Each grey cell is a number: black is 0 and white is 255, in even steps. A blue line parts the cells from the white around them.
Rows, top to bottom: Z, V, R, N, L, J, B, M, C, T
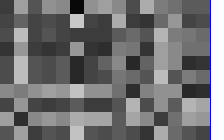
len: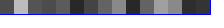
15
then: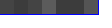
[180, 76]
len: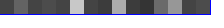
15
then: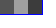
[84, 76]

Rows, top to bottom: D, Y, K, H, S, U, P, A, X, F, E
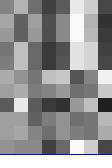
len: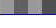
4
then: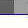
[79, 138]
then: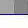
[111, 146]

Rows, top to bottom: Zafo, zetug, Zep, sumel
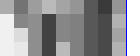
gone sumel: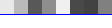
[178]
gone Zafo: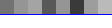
[172]
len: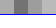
4
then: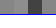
[128, 88]
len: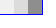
3

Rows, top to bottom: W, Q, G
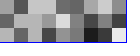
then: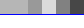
[129, 65]
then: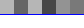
[28, 58]
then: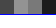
[58, 233]
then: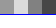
[129, 65]
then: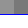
[28, 58]
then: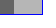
[153, 219]
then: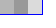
[129, 71]

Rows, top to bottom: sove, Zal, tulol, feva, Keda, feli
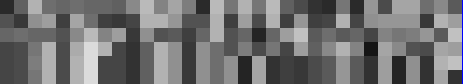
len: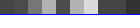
10
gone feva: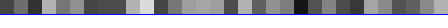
[171]
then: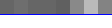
[165, 125]

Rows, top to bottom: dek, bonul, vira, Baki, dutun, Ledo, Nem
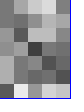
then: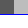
[189, 135]
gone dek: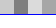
[120]
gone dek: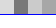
[127]
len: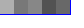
5
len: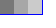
3

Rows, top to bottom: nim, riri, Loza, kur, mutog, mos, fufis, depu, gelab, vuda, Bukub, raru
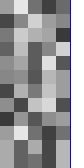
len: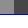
2
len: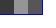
3
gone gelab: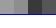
[149]
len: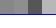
4

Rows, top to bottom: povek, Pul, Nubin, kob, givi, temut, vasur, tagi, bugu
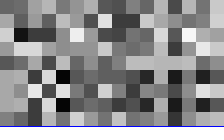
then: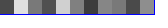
[224, 201]
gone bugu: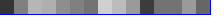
[194]
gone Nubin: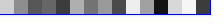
[68]
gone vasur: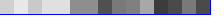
[134]
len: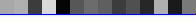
14
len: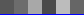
6
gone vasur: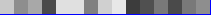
[134]

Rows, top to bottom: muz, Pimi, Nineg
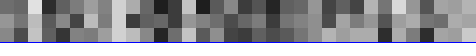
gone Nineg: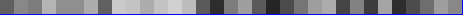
[53]
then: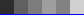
[172, 103]

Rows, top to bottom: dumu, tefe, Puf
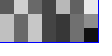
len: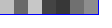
7
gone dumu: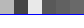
[207]
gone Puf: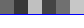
[16]
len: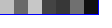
7
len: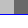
2
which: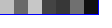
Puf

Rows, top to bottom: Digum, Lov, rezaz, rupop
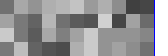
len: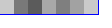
7
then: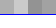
[141, 113]
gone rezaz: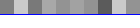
[134]
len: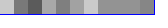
11
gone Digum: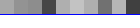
[154]
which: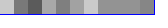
rezaz

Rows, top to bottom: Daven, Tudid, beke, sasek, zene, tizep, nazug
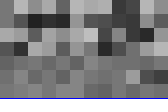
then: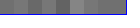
[105, 119]
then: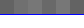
[133, 119]
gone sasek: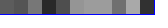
[182]
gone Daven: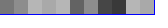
[175]
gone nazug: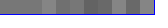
[125]
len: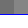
2

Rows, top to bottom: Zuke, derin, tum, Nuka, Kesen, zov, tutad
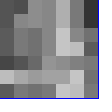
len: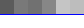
6
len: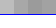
4
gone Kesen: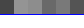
[128]

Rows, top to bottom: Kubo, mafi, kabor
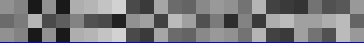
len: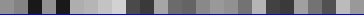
26
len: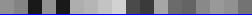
18

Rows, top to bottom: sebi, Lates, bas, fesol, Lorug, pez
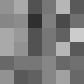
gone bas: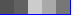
[153]
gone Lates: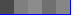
[47]
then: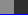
[127, 74]
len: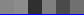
6
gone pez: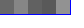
[161]
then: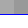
[82, 119]
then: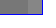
[104, 112]

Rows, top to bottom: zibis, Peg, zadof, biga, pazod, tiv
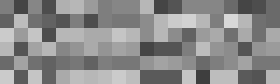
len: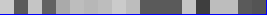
19
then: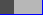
[170, 170]
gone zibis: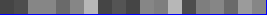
[176]

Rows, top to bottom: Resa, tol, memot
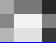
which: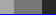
Resa
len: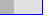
3
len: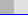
2
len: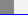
2
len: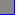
1
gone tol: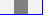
[134]
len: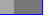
3

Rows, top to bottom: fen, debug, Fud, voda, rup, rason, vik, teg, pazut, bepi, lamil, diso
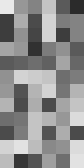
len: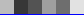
6
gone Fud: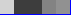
[69]
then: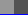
[180, 211]
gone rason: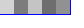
[204]
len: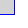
1

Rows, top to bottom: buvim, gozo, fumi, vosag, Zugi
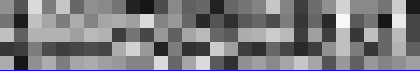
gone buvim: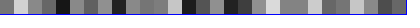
[109]
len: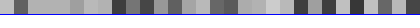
30
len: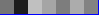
7
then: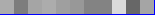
[218, 90]

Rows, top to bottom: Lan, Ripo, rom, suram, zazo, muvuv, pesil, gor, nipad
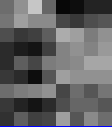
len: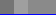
4
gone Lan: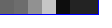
[7]
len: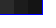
3
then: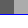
[159, 124]
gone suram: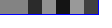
[28]
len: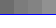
4
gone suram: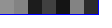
[153]

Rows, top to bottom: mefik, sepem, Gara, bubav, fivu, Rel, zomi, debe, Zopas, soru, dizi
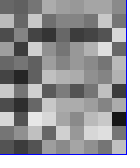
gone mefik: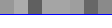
[117]
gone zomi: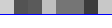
[124]
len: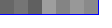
7
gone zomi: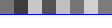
[90]
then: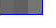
[172, 158]
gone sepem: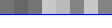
[111]

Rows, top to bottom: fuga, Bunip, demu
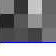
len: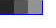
3
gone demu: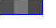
[66]
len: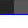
2

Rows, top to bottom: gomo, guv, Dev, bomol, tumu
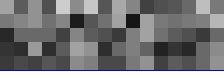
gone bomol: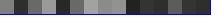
[99]
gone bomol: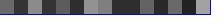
[154]
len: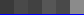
6

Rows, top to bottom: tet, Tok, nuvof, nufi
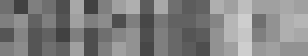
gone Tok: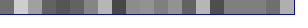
[119]
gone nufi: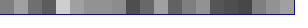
[153]
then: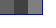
[78, 111]
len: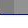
2
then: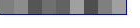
[146, 71]
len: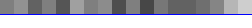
18

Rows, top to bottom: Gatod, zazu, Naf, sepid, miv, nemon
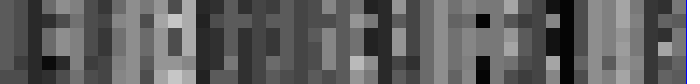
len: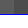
2
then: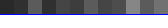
[34, 41]
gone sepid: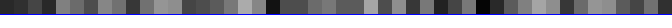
[157]
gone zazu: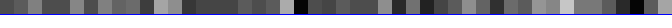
[85]
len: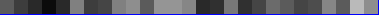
27
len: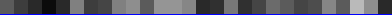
28

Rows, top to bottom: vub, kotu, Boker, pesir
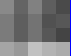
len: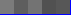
5
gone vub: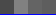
[137]
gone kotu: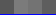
[81]

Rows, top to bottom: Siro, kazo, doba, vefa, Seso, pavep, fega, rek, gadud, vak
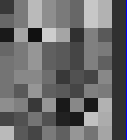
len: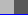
2
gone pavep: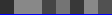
[110]
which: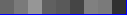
vefa

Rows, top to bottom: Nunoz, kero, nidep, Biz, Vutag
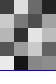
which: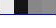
Vutag
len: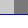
2
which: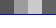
Biz
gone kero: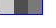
[162]
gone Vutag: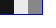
[141]
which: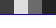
Nunoz

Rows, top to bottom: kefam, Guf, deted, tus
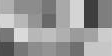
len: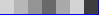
7
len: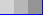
3
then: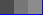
[148, 134]
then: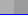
[163, 204]
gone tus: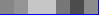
[111]
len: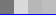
4

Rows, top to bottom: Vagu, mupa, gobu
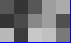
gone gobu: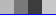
[192]
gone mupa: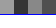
[74]
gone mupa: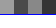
[80]
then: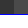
[136, 158]

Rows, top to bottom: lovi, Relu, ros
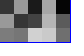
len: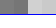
4
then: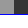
[66, 181]
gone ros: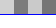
[111]
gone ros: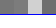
[202]

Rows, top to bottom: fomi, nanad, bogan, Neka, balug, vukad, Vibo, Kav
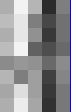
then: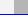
[43, 126]
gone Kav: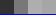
[236]
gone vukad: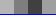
[133]
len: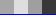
4
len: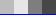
4
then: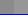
[145, 105]

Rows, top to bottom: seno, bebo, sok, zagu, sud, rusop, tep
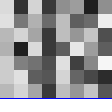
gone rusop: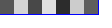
[101]
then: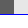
[157, 94]
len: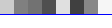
8
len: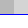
2
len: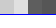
4
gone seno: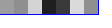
[50]

